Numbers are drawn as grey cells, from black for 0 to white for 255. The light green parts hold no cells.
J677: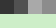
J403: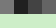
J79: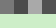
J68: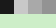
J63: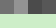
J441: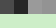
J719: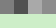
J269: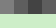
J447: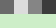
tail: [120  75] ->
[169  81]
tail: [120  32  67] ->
[100]
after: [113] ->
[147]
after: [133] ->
[60]

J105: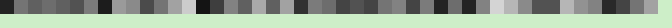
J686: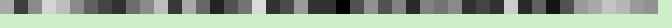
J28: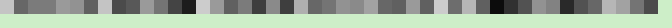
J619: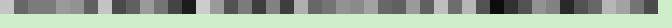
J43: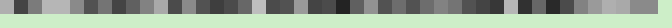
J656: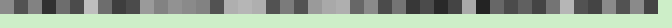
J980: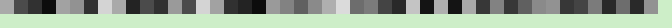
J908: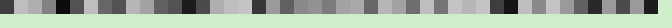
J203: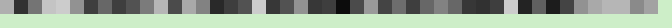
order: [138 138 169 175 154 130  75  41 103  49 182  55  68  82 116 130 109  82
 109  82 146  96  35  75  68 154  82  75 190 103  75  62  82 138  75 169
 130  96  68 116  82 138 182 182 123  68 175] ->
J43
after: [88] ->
[154]

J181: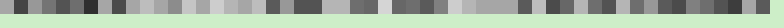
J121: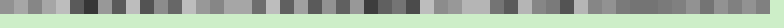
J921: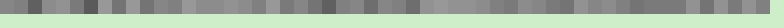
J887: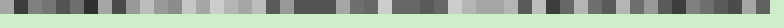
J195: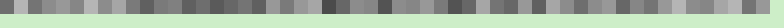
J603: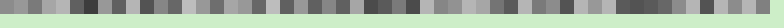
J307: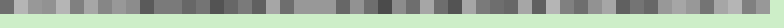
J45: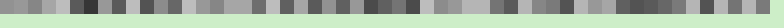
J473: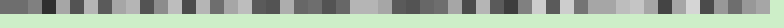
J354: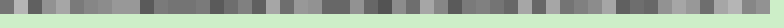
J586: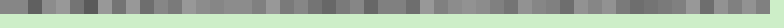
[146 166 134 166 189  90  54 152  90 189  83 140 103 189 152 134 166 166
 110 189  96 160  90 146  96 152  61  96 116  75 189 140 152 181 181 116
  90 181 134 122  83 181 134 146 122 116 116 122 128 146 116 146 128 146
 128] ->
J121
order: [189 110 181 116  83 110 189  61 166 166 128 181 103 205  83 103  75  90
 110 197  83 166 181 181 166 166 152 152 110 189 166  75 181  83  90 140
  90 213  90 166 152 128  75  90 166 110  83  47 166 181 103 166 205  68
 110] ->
J181
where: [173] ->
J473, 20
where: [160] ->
J121, 21

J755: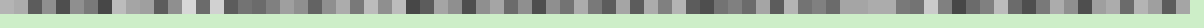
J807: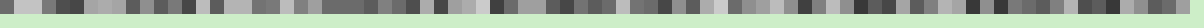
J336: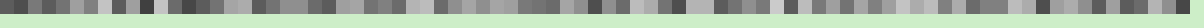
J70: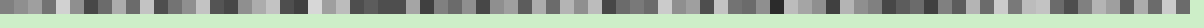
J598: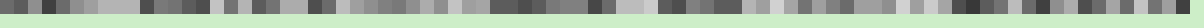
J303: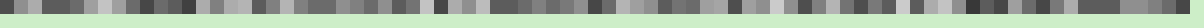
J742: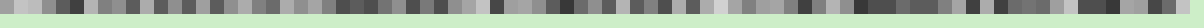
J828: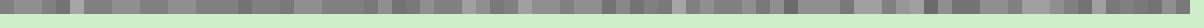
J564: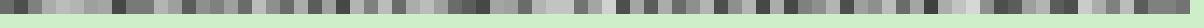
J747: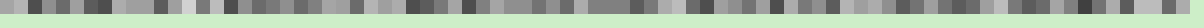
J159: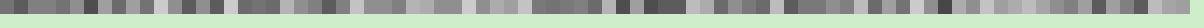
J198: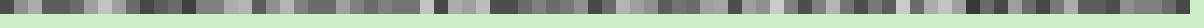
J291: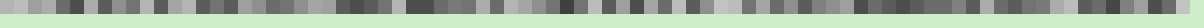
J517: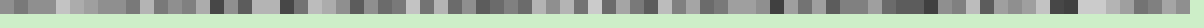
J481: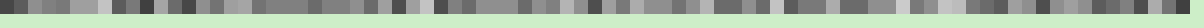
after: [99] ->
[143]
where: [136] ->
J828, 44
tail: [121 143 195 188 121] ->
[107  92 159 143  78 143 159 143  92 107 128  78 172 115  64]
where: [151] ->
J828, 64
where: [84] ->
J70, 15

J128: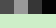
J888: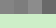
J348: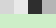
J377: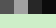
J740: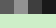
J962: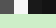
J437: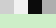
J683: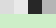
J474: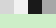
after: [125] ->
[140]
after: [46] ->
[181]
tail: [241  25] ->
[167]

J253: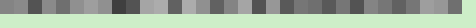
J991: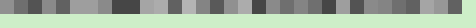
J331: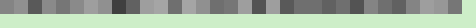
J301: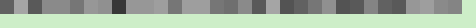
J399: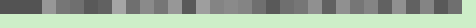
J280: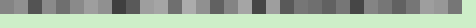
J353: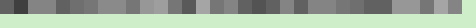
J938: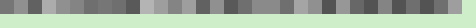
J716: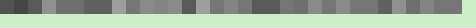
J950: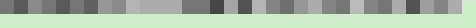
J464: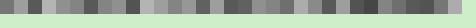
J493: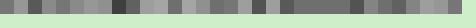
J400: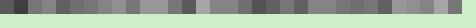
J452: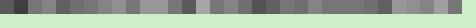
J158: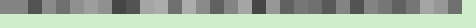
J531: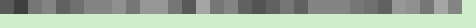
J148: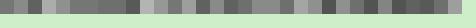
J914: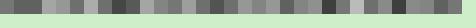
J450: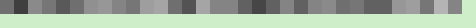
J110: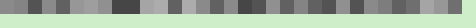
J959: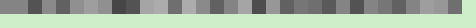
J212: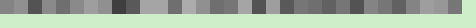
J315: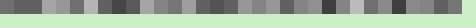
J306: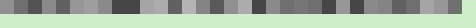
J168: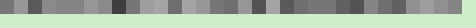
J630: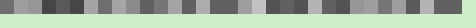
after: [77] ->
[151]
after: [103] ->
[83]
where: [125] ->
J110, 27

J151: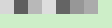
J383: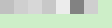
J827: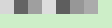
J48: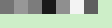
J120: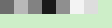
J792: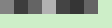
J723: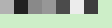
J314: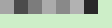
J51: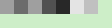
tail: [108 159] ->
[ 81  40 228 192]
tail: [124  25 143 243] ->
[94]

